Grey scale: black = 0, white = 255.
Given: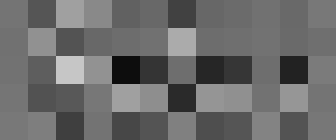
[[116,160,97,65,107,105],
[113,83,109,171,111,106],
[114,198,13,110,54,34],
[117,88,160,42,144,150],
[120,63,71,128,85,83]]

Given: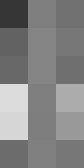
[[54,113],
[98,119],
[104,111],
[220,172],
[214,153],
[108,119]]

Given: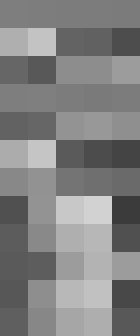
[[126,124,123],
[175,99,77],
[102,141,156],
[126,124,124],
[98,147,143],
[172,90,68],
[136,116,106],
[80,200,59],
[92,175,80],
[90,156,156],
[87,184,72],
[95,166,88]]

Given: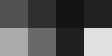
[[81,19],
[170,31]]

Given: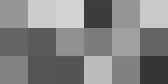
[[150,212,149],
[100,144,161],
[130,84,129]]

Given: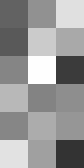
[[98,224],
[89,169],
[133,59],
[184,142],
[134,150],
[226,51]]

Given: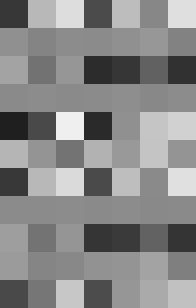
[[55,221,189,223],
[144,140,144,130],
[163,150,54,49],
[138,138,142,140],
[31,239,144,209],
[181,115,153,148],
[56,218,190,224],
[139,140,140,138],
[158,149,58,52],
[155,136,148,127],
[73,199,150,193]]

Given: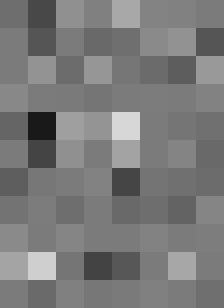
[[110,144,168,129],
[123,123,111,146],
[123,108,118,93],
[136,122,123,123],
[101,159,215,117],
[123,144,163,132],
[94,123,69,112],
[115,110,105,99],
[138,133,123,123],
[164,117,87,167],
[123,128,122,123]]
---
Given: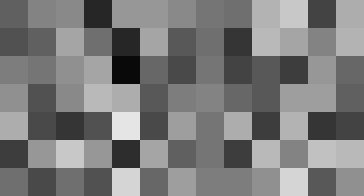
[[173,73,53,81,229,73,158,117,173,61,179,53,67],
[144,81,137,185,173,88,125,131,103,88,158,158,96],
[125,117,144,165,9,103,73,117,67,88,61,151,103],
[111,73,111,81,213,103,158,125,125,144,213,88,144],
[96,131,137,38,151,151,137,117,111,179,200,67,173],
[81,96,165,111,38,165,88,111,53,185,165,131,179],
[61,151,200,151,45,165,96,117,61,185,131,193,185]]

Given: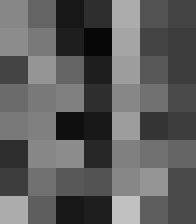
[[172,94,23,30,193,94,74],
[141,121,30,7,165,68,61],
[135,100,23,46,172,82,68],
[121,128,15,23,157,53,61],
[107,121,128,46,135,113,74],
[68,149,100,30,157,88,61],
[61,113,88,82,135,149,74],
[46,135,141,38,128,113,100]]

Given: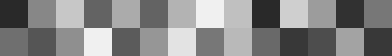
[[111,85,143,240,91,150,227,119,185,105,56,77,163,56],
[41,135,199,99,171,99,179,240,192,41,207,156,49,119]]

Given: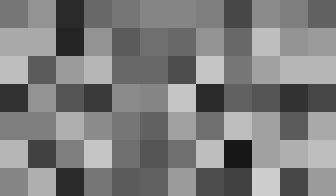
[[190,91,155,182,104,104,77,197,118,161,182,182],
[182,65,126,197,111,84,111,190,23,161,175,190],
[169,169,36,147,91,111,104,147,104,190,147,155],
[133,175,42,118,91,97,155,77,65,205,71,155],
[126,126,175,139,118,97,161,111,190,161,91,169],
[118,147,42,104,118,133,133,126,71,139,126,97],
[50,147,84,58,139,133,197,42,97,84,50,71]]

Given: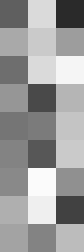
[[175,239,65],
[169,202,157],
[163,131,188],
[150,73,181],
[137,251,144],
[131,87,202],
[117,123,196],
[110,218,245],
[95,218,42]]

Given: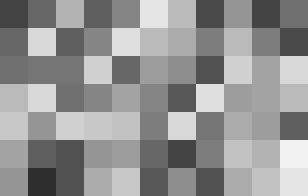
[[200,149,208,200,194,125,216,117,171,157,95],
[186,216,111,133,163,133,87,223,157,163,186],
[163,95,81,149,157,103,68,125,194,179,242],
[149,45,81,171,200,87,141,81,171,194,229],
[111,117,117,208,103,157,141,81,208,163,216],
[103,216,95,133,223,186,171,125,186,125,74],
[68,103,179,95,133,229,186,74,149,68,111]]
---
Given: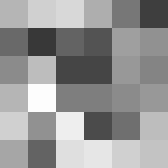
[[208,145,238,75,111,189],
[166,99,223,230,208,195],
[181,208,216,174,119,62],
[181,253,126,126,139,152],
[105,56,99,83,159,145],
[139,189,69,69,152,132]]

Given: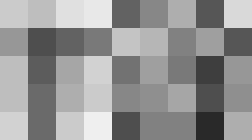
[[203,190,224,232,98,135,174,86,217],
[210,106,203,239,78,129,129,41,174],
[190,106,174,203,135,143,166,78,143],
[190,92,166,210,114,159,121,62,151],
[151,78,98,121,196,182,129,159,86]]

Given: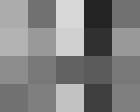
[[172,113,215,35,113],
[179,153,208,48,153],
[113,127,194,63,127],
[140,120,98,91,120]]

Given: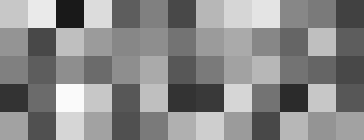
[[51,107,250,199,87,191,51,57,214,115,43,199,87],
[162,80,214,162,80,122,176,206,155,72,183,148,162],
[148,72,191,155,135,142,115,155,170,135,101,191,93],
[128,93,142,107,142,170,87,122,162,183,115,101,72],
[199,234,25,220,93,128,72,183,214,228,135,122,65]]

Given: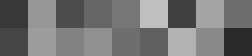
[[70,157,130,144,110,96,179,138,42],
[56,150,76,102,118,191,64,164,110]]

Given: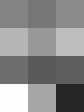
[[181,152,189],
[132,118,139],
[110,89,95],
[254,166,38]]

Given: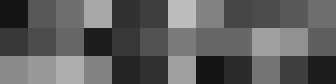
[[138,152,173,130,37,49,159,21,43,117,62,29],
[21,89,111,167,49,62,188,130,70,76,89,111],
[56,76,103,29,56,82,123,103,103,159,145,95]]
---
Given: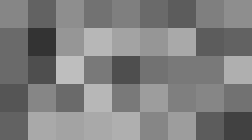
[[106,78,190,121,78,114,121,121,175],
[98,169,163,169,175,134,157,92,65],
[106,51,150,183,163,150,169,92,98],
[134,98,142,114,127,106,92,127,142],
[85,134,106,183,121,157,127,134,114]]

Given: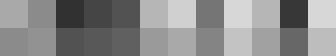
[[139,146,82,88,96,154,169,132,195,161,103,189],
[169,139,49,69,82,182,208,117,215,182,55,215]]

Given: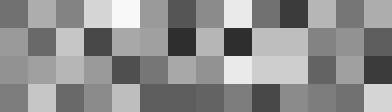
[[154,105,198,71,168,160,46,182,46,190,190,131,146,93],
[146,160,182,154,79,119,168,146,234,206,206,99,160,59],
[113,174,131,214,248,154,85,139,234,113,59,182,119,174],
[125,198,105,139,190,93,93,99,125,71,139,125,113,214]]

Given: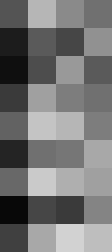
[[64,168,210,190],
[98,196,182,125],
[104,202,175,160],
[15,77,153,90],
[84,182,138,112],
[58,160,125,112],
[36,112,118,168],
[28,90,70,145],
[8,70,58,132]]

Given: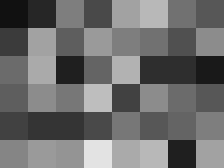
[[133,154,148,227,170,184,31,162],
[17,38,126,73,162,184,113,87],
[94,140,119,190,65,140,107,87],
[59,162,94,154,126,113,80,140],
[65,52,52,73,119,87,100,126],
[107,170,31,100,178,46,46,25]]

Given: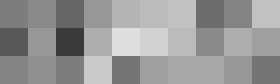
[[131,144,125,201,117,159,167,167,151,117],
[125,138,102,151,180,187,193,109,131,193],
[88,151,58,173,222,209,187,138,173,159]]

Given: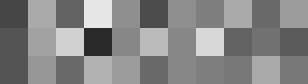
[[84,162,209,42,135,186,135,216,98,114,90],
[84,150,106,178,156,106,135,127,120,170,120],
[70,170,98,231,143,76,143,127,170,106,156]]

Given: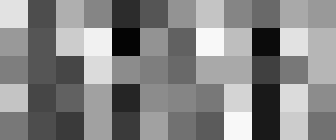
[[153,85,204,241,4,147,97,248,190,11,226,182],
[226,77,175,133,44,85,147,196,133,105,169,153],
[196,70,97,161,37,140,133,120,212,25,219,140],
[126,85,70,219,140,126,105,169,169,64,120,182],
[120,77,58,161,58,161,113,91,248,25,204,113]]
